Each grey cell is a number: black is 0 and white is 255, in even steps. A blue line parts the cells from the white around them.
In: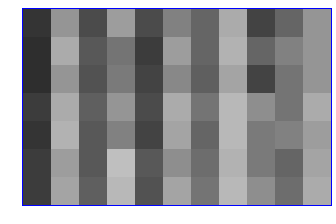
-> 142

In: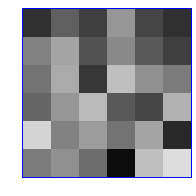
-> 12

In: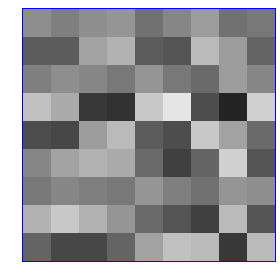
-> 186

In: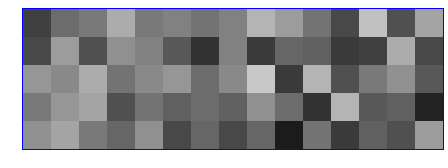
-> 96

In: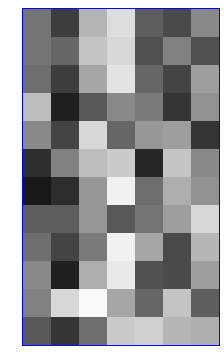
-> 208
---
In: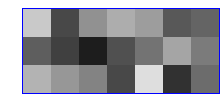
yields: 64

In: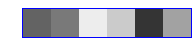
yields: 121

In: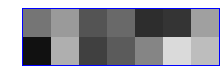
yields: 52

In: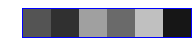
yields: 84

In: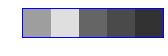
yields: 101

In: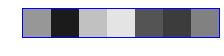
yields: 84

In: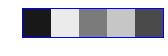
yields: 123

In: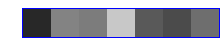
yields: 89
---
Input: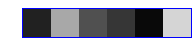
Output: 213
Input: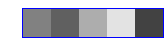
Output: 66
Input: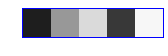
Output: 247
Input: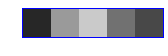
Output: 72
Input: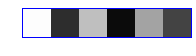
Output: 67
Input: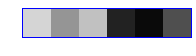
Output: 79
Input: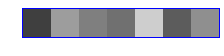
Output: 143
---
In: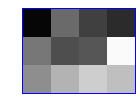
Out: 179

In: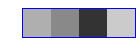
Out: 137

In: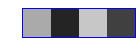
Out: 36

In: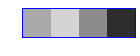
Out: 212

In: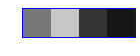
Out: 199

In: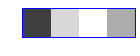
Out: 216

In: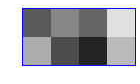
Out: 76
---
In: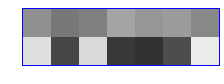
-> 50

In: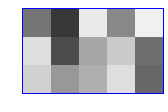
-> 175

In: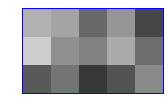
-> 56

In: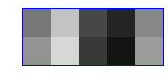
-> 57

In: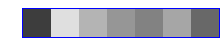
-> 130

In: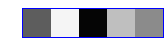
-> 5

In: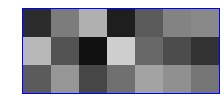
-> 163

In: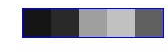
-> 159

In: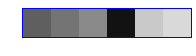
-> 18
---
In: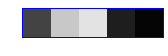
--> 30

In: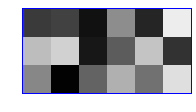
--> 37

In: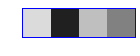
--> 191

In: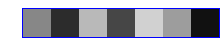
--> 157

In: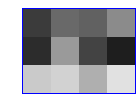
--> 97

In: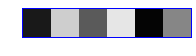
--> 4

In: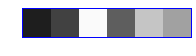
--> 197

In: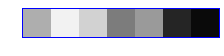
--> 37
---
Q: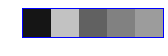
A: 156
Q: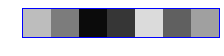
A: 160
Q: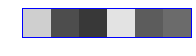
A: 107
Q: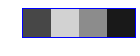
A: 25
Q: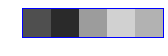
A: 178
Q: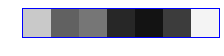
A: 244
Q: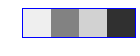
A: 48
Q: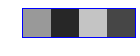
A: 70
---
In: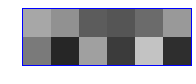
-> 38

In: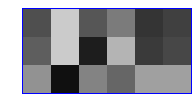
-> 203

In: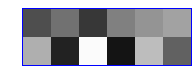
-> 34

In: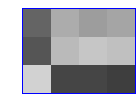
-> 186

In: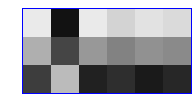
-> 69

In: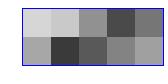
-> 58

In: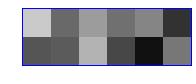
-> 91

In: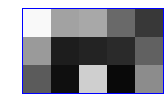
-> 29

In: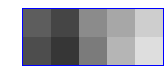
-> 54

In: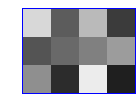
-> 105
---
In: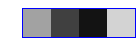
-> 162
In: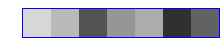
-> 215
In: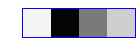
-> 244
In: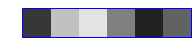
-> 55
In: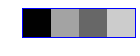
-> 1
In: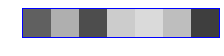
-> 96
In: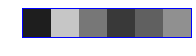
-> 30
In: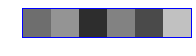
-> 110
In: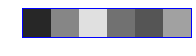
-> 39
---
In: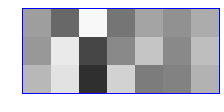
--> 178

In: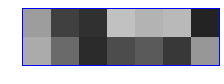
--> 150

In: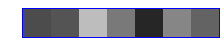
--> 99

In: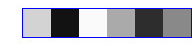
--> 137

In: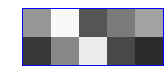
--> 43

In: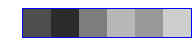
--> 206

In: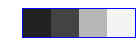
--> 244

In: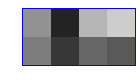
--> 89
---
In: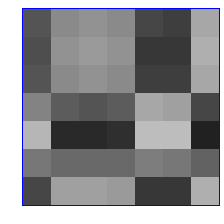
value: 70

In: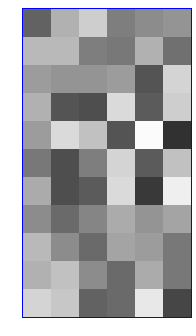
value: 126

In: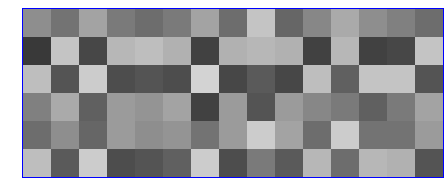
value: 142

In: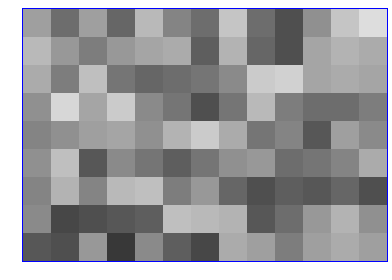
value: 144

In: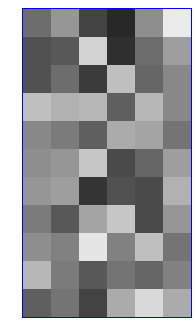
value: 40

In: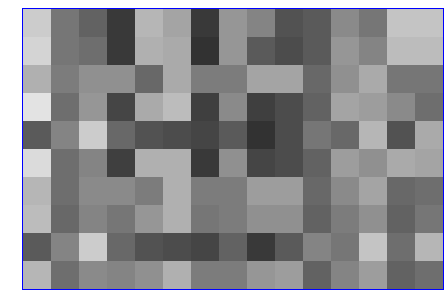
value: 118

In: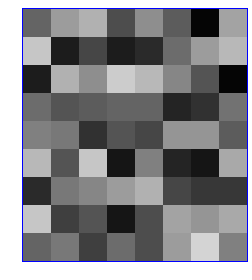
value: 92
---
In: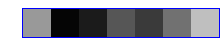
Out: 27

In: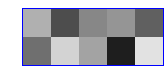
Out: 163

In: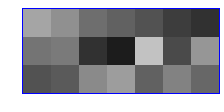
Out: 138

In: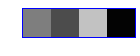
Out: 194

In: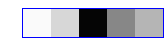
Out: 5

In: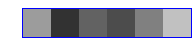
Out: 98
